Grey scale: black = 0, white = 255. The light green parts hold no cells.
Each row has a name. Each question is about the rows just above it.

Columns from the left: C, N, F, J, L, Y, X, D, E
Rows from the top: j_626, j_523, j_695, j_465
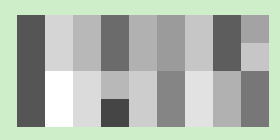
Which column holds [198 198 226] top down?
X
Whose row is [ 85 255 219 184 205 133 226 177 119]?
j_695

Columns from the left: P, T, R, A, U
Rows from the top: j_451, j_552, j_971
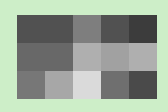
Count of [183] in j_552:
0
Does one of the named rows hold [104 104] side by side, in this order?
yes
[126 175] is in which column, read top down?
R
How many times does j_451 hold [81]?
3
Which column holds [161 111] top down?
A
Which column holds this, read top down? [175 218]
R
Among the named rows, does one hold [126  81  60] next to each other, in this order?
yes

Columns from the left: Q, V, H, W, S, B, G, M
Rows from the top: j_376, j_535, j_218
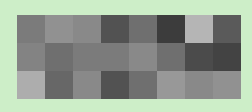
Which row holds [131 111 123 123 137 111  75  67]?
j_535
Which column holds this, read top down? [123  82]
W
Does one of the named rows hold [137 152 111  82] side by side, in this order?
no
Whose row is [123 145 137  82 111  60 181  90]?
j_376

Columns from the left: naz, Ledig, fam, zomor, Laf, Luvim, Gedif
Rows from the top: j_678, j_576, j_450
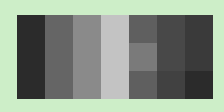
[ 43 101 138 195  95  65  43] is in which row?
j_450
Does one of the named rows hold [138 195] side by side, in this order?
yes
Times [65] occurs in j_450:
1

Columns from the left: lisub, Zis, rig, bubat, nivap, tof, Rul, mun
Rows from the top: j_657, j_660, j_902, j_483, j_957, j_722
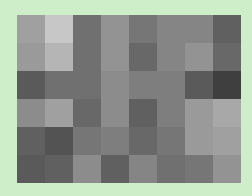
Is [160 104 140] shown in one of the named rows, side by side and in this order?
yes
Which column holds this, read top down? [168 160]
mun
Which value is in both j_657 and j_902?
[112]
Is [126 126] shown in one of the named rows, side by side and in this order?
yes
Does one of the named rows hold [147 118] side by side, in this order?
yes

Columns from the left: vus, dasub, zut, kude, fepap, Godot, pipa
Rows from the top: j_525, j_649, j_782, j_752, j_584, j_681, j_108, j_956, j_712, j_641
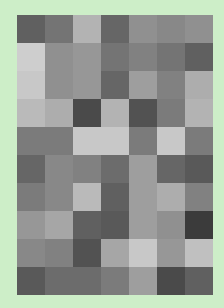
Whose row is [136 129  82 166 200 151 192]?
j_712
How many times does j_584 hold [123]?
4

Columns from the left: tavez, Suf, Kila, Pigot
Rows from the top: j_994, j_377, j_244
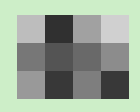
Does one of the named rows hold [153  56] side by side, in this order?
yes
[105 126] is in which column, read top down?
Kila
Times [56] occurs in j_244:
2

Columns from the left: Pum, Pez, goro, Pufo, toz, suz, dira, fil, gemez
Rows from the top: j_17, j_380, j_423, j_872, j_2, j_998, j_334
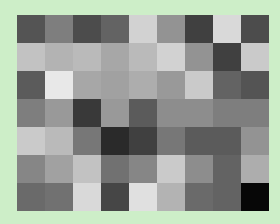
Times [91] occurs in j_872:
1
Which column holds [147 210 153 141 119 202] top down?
suz
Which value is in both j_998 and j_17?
[99]
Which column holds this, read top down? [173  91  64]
toz

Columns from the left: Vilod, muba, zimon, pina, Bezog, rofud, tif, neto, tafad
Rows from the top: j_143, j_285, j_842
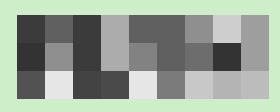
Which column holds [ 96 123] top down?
rofud
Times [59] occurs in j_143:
2
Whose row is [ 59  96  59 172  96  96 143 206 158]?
j_143

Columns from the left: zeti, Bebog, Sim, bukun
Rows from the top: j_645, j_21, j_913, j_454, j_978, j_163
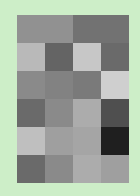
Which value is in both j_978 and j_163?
[159]
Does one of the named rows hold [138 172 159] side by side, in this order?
yes
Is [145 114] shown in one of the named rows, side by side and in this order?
yes
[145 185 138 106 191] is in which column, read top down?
zeti

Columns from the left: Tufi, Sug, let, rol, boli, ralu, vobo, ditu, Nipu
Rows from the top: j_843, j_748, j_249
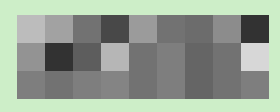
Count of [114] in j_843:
2
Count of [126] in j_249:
4
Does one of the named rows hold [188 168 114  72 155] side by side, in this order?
no

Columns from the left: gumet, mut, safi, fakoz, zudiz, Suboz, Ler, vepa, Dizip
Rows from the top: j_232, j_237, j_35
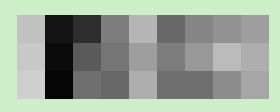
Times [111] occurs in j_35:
3
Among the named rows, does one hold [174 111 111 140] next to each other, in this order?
yes
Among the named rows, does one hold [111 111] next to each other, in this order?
yes
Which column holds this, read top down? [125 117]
fakoz

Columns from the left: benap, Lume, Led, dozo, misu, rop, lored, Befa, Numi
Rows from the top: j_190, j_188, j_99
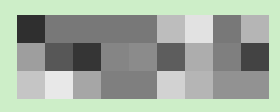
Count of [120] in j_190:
5
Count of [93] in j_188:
1
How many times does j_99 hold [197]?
1
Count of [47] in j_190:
1
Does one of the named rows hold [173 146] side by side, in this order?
no
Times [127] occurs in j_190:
0

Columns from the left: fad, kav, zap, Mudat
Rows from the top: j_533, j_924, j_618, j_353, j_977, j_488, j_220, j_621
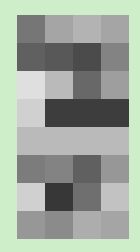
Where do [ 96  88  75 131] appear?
j_924
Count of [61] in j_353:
3
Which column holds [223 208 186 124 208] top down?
fad
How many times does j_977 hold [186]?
4
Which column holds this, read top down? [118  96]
fad

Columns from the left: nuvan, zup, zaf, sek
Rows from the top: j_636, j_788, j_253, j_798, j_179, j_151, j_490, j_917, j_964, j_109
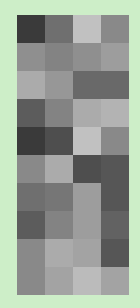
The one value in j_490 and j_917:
[157]
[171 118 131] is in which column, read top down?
zup
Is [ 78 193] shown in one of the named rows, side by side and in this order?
yes

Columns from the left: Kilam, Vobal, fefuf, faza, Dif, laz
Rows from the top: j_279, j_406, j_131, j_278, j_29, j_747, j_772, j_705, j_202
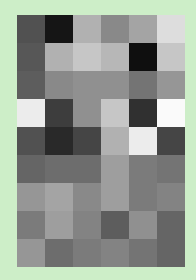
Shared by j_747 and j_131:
[116]
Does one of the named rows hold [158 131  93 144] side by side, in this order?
yes
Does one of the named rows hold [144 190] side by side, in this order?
no
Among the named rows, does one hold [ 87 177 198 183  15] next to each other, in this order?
yes

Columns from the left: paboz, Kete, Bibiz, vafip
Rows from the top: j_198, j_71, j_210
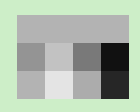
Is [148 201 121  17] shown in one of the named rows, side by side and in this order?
no
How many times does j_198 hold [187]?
0
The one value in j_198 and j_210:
[179]
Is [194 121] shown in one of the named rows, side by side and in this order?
yes
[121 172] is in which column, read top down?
Bibiz
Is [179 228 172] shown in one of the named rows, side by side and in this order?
yes
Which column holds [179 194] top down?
Kete

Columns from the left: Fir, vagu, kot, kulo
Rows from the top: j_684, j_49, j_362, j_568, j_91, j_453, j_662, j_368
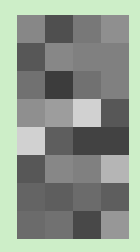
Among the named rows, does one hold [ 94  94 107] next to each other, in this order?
no
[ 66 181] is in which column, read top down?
kulo
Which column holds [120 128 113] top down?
kot

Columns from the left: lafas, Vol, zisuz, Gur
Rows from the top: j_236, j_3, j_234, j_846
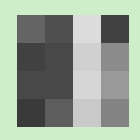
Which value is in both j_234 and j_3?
[72]
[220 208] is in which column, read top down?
zisuz
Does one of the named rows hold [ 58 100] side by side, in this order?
no

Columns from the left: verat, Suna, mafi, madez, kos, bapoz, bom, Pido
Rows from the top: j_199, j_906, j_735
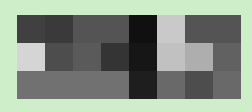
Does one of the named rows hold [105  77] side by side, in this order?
yes
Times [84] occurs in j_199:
4
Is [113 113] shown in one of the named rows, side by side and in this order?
yes
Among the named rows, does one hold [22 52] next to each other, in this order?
no
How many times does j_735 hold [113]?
4
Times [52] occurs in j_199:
0

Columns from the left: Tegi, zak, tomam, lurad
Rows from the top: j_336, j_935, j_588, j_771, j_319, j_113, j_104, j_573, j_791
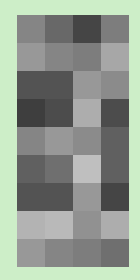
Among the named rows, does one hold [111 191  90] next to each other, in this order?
no
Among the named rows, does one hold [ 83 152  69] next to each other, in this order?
yes

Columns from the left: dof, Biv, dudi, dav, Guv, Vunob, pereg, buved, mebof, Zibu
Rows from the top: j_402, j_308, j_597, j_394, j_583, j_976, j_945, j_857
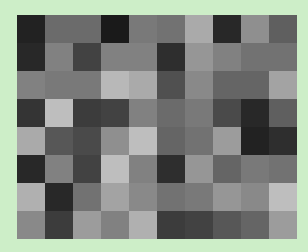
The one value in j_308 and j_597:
[129]
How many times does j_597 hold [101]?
2
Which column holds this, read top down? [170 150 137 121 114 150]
pereg
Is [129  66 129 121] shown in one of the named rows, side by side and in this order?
no
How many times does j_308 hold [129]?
4
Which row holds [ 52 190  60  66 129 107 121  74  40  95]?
j_394

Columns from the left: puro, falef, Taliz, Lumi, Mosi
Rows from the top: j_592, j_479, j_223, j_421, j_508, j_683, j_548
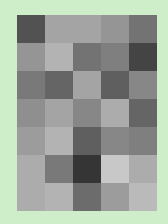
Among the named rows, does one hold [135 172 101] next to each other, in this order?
yes
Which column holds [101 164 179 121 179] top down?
falef
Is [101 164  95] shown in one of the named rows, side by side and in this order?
yes
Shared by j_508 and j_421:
[135]
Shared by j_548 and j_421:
[172]
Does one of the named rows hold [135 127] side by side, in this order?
yes
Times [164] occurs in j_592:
2

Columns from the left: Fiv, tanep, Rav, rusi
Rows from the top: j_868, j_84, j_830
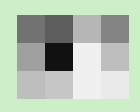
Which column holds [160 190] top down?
Fiv
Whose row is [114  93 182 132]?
j_868
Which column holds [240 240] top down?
Rav
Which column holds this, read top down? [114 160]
Fiv
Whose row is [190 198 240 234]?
j_830

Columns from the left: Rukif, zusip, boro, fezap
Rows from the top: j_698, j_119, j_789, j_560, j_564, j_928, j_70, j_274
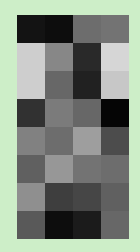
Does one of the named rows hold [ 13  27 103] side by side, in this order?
yes
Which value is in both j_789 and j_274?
[103]
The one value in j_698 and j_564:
[109]
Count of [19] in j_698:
1
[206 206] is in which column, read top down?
Rukif
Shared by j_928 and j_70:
[96]
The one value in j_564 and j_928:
[109]

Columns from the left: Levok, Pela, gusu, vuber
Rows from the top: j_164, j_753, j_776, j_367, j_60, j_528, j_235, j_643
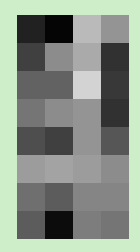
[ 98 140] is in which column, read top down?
Pela
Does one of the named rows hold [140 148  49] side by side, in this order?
yes
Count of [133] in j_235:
2
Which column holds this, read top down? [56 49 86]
vuber
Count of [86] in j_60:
1
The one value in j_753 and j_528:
[140]

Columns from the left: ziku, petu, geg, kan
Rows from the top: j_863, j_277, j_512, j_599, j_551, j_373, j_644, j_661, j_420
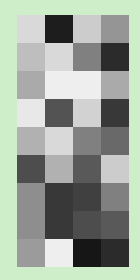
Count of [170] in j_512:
2
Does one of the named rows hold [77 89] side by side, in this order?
yes

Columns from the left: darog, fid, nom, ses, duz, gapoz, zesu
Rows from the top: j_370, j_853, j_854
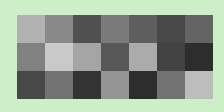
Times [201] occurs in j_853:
1
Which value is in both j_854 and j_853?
[45]
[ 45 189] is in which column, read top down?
zesu

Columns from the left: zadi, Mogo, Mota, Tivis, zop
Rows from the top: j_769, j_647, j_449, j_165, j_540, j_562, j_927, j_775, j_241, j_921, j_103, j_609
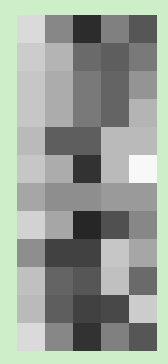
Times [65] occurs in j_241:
2
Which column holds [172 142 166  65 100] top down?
Mogo
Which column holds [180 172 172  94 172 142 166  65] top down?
Mogo
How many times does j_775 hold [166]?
1
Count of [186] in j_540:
3

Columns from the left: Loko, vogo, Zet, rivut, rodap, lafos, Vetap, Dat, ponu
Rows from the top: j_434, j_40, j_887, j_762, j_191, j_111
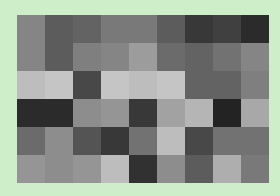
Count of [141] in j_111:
2
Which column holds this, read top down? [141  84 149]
Zet
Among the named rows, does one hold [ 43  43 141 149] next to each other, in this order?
yes
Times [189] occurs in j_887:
2
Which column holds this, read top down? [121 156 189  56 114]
rodap

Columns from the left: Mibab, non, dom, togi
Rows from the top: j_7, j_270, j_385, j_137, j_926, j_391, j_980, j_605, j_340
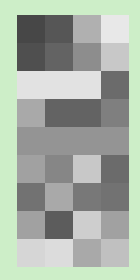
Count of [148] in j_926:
4
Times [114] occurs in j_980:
2
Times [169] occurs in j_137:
1
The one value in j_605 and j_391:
[161]
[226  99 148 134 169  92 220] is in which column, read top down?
non
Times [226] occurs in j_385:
3

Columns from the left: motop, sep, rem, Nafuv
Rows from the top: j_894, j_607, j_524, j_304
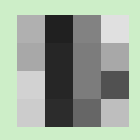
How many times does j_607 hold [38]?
1
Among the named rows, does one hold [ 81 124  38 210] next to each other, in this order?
no

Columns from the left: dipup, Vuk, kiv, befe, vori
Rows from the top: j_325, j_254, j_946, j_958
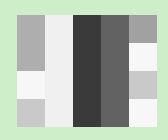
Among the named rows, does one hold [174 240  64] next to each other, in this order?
no
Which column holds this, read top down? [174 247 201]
dipup
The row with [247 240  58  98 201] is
j_946
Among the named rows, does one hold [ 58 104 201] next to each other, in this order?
no

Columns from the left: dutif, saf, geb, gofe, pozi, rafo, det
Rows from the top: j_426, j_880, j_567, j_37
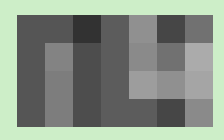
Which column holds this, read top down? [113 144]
rafo
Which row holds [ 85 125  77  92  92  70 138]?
j_37
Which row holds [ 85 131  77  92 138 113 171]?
j_880

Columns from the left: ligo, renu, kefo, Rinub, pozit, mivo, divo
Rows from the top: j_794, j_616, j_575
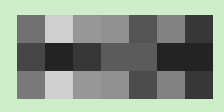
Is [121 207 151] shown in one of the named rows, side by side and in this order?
yes
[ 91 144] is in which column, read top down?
Rinub
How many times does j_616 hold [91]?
2
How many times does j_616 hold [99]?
0

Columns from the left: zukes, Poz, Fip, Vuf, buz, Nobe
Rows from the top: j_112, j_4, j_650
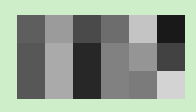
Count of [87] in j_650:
1
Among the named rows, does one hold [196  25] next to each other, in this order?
yes

